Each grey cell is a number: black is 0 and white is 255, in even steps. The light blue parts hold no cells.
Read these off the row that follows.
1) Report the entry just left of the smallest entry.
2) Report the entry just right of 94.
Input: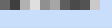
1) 103
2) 74

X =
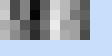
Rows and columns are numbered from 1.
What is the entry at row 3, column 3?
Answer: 87
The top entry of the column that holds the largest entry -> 212
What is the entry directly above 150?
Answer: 75
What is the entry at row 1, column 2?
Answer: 75
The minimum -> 5
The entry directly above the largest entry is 224
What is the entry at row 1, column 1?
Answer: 193
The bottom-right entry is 75
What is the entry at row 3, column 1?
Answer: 172

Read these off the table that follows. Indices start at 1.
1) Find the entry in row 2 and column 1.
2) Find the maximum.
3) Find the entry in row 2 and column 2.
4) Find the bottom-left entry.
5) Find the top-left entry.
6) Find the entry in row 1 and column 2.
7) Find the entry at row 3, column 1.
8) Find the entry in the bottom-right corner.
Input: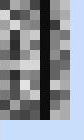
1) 214
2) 226
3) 68
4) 141
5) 68
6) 171
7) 160
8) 171

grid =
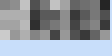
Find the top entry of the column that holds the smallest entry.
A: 37
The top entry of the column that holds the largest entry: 132
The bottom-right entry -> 152
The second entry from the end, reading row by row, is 100
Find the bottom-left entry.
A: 203
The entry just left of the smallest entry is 120
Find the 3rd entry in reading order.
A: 194
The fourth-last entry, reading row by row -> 80
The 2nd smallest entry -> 47
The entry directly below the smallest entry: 80
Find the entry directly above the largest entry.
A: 163
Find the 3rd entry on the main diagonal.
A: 185
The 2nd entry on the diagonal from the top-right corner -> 120
